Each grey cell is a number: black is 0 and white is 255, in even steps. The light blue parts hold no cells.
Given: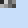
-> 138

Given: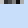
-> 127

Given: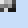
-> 77

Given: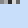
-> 215

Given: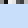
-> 228

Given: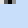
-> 144

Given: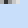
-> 199
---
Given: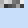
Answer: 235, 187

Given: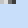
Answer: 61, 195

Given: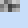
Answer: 189, 145

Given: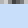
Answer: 196, 180

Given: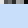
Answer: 10, 228

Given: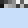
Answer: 231, 17
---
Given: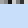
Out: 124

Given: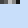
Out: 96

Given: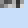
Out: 75

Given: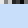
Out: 60

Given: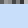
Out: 95

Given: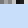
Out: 120
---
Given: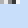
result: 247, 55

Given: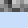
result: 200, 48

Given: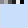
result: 236, 5

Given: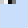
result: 247, 16

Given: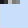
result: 193, 22

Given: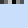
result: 197, 6

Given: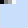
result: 247, 6

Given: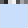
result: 241, 39
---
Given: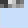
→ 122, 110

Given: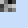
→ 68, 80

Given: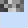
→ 95, 69

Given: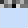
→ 104, 203

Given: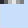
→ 126, 41

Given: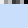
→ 11, 236

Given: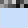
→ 146, 162

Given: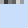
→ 156, 168
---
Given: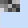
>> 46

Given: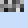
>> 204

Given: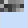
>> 129

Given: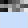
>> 63

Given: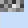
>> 143

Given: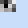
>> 125

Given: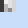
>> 226

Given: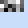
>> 208

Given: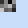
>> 8
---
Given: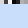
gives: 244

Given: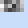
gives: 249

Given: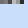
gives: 186

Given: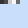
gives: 246

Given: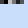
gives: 196

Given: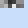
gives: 231

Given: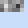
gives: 222

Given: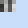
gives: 219
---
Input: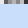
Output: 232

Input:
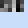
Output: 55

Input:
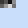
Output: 56

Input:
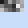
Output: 27

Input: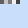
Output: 95

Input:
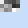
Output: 236
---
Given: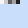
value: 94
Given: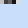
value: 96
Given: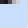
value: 80
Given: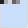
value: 213
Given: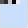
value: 197
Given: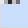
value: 40
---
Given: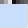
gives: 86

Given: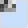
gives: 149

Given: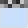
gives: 97

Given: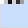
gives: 48

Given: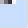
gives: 53

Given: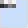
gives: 130

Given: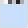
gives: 35

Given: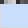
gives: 95

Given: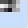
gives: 156
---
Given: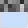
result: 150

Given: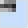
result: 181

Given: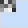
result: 226

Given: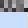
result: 63

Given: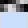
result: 129

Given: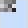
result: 121
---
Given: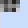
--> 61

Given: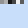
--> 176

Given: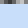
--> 87

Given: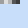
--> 222

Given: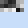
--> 77

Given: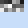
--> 55
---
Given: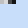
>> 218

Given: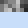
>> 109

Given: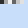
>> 169

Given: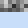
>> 207

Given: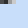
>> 47

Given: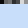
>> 103
